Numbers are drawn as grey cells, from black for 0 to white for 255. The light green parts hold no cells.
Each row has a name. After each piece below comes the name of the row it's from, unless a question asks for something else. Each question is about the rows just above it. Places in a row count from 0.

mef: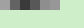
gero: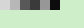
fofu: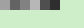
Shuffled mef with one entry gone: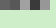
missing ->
[142]
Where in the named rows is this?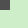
fofu, 4
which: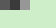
gero
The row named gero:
[214 183  88  58 151  12]

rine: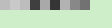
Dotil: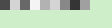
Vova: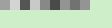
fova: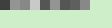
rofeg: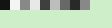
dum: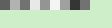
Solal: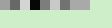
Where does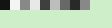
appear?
rofeg
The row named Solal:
[160 104 212   7 125 201 114 169 169]
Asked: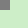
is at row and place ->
Solal, 4
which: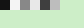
rofeg
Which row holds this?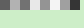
dum

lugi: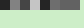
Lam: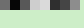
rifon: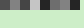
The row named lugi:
[ 37 130  69 197  37 110  98  98]
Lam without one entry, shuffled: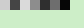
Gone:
[88]
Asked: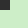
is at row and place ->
Lam, 5
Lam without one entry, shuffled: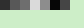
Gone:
[206]
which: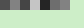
rifon

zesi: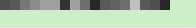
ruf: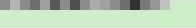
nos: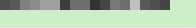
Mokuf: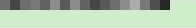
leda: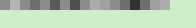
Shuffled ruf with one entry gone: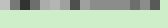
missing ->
[149]
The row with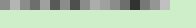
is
ruf
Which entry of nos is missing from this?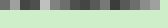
[50]
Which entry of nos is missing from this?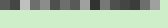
[129]
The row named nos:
[ 79  89 129 140 160 160  60 110 110  50  69 120 110 192  89  79  69]
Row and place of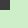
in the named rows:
nos, 6

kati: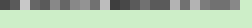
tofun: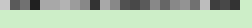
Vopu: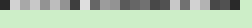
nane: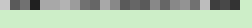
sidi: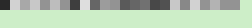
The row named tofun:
[200  90 113  32 168 168 179 156 136  51 168 136  81  72  90 136 102 136
 147 113 189  62  72  51]
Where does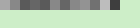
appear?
nane
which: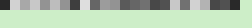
Vopu
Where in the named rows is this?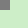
kati, 20

